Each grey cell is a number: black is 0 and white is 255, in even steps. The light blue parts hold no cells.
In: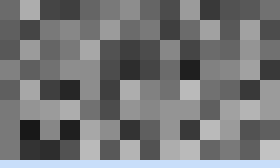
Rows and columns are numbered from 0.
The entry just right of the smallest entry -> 135
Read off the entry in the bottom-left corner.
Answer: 121
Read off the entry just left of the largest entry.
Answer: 95
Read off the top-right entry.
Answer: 113
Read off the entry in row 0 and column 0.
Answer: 107
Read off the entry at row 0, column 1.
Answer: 173
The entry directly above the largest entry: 95
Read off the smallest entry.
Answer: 24
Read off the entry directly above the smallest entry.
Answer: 148
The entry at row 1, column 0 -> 95
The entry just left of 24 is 121
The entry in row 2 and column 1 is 155
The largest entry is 194
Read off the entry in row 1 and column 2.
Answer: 121
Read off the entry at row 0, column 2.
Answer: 69
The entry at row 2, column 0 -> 88

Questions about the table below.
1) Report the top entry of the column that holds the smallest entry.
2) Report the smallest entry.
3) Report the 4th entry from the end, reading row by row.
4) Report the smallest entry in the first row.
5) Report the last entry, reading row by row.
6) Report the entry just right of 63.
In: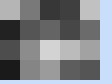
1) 181
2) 26
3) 133
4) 55
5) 85
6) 193

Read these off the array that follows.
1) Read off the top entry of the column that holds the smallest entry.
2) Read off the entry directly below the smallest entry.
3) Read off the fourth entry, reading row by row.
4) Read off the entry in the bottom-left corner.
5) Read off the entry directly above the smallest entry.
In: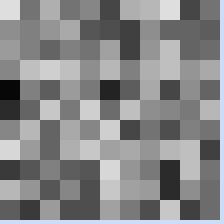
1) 222
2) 43
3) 115
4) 93
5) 134

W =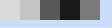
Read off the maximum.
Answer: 217
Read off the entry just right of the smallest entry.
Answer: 123

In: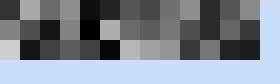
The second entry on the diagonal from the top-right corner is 100
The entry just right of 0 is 174
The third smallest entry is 15
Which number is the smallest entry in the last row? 7
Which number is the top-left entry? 50
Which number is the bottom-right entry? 29
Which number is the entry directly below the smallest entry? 64
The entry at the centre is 106
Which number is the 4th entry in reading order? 143
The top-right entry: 137
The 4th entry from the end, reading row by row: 57
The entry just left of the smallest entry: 131

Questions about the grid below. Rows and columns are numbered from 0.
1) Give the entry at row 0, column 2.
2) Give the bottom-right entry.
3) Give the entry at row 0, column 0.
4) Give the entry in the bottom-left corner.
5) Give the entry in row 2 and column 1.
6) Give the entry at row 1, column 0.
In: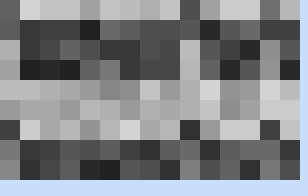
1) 195
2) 78
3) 98
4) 134
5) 56
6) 92

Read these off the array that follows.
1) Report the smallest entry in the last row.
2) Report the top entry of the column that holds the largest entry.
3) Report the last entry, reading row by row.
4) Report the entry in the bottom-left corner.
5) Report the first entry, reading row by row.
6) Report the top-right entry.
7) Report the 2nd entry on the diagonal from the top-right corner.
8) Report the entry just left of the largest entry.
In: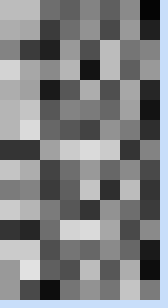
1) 13
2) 188
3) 123
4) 153
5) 188
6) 5
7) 153
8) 153

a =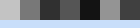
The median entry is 85
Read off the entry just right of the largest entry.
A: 120
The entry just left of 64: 148

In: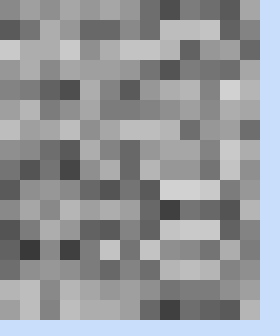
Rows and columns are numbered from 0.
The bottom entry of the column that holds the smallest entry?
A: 189
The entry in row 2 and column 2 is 173
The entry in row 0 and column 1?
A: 159
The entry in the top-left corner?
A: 137
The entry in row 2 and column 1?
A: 173
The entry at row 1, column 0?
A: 90
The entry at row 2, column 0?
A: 201
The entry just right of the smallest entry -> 137
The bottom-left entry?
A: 159
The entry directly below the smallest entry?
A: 143
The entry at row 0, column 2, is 143
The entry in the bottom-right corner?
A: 181
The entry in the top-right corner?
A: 166
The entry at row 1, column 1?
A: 116
